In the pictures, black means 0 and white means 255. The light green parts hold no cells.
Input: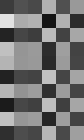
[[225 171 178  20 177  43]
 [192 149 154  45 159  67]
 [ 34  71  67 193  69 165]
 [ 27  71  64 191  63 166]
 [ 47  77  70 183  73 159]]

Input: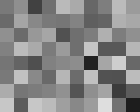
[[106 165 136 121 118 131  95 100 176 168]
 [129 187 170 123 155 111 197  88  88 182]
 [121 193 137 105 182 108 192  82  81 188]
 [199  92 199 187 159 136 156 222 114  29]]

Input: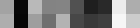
[[174   6 158 111 179  71  57  63 246 204]]

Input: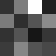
[[123  46  84 139]
 [ 59 134  83  72]]

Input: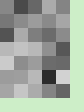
[[119 139 156 138 166]
 [184 194 184 144  87]
 [156 158 184  43 210]]

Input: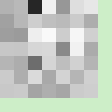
[[161 183 206 191 186 203 173]
 [199 198 214 216 137 241 171]
 [203 174 218 169 211 181 208]]
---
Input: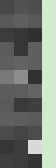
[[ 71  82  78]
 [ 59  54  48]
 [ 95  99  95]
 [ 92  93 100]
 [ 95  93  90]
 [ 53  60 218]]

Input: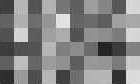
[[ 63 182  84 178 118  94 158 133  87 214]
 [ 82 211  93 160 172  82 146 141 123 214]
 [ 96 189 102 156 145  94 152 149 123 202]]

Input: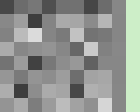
[[ 72 108 119  79 113 113  70 108 135]
 [130 187 219 133 122 194 115 120 134]
 [115 156  65 120 141 152  97 135 135]
 [173  61 141 171 165  71 176 170 135]]

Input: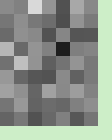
[[138 129 217 148  81 168 136]
 [106 144 137  82 134  85  86]
 [113 191 147  95 115 148 120]
 [161 144 101 161 137 157 130]
 [100 120  82 104 128  87 117]]

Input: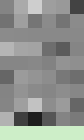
[[132 170 206 158 153  67]
 [139 138 137 137 137 137]
 [134 134 136 130 147 143]
 [132 147 138 134 141 135]
 [178  63  29  86 132 122]]

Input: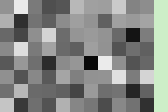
[[146 234 122  79  85 184 160 158 202 131 141]
 [104  70 143 212 108 149 154 147 105  20 125]
 [ 88 152 111  44 139 150   9 235 144  83 103]
 [112 184 106 104  97  69 154 110 115  37  98]]
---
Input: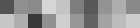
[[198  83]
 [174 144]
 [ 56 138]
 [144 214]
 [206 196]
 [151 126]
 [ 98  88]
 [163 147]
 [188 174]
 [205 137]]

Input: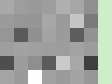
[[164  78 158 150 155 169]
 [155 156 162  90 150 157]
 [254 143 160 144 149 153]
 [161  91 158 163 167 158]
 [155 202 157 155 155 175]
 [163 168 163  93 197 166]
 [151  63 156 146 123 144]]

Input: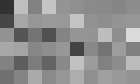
[[113 130 168 146  71  50]
 [132  93 164  85 166 191]
 [170 124 135 116 150 129]
 [138 100 142  80 154 197]
 [150 137 151 132 152 148]
 [173 193  67 149 196 143]
 [144 156 136 148 145 138]
 [160 129 115 189 142 137]
 [153 141 157 142 148 134]
 [148 187 128 218 150 141]]

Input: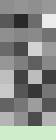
[[181  99 200 190 150 106 143  88 142]
 [144 118  86  66 127  73 134  41 148]
 [ 75 157  54 189  95 211 138 108 143]
 [178  85 118  62 136 155 114 235 152]]

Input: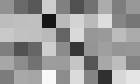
[[124 167 127 200 189 146]
 [168 140  82 193 191 106]
 [165 114 102 192 192  88]
 [248 157 206 185  22 205]
 [140 156 139 100 186 128]
 [219 197  54 217 211  80]
 [132  85 149 151 186 113]
 [ 48 168 159 154 221 172]
 [215 189 149 188 133 125]
 [228 130 151 171 118 152]]

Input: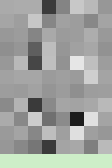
[[151 154 171 138 157 162 152 143 152 165 170]
 [136 164 136 179 155 166 185 150 156 158 172]
 [118 135 204  58 162 166  70  94 133 199 172]
 [ 58 190 112 137 149 155 191 189 169 134  59]
 [164 159 139 165 156 159 146 150 155 161 132]
 [168 223  28 163 143 155 230 161 157 157 200]
 [127 159 224 168 157 207 191 167 173 136 185]
 [186 151 164 185 158 164 157 146 153 164 151]]
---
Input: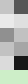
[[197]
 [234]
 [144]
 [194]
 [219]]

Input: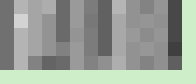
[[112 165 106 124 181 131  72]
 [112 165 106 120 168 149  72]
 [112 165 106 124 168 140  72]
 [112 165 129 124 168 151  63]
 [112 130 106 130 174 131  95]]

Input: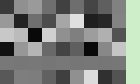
[[ 58 154  65  69 129]
 [153 111 166  31 131]
 [200   9 144 157  82]
 [ 17 181  68   9 197]
 [120 120 120 119 119]
 [ 88 125  63 220  83]]

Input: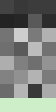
[[ 67  60]
 [ 35  89]
 [116 122]
 [111 188]
 [174 111]
 [130 179]
 [107  56]]

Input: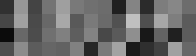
[[ 49  68 159 112  32  43 135]
 [ 70  74 168 122  81  79 126]
 [ 11  76 128 131  90  24  32]
 [ 78  92  98  38 163  47 161]]

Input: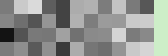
[[123 218  67 177 195  87]
 [134  84  67 125 153 204]
 [ 19 121 161 138 212 137]
 [123  90  58 118 148 213]]
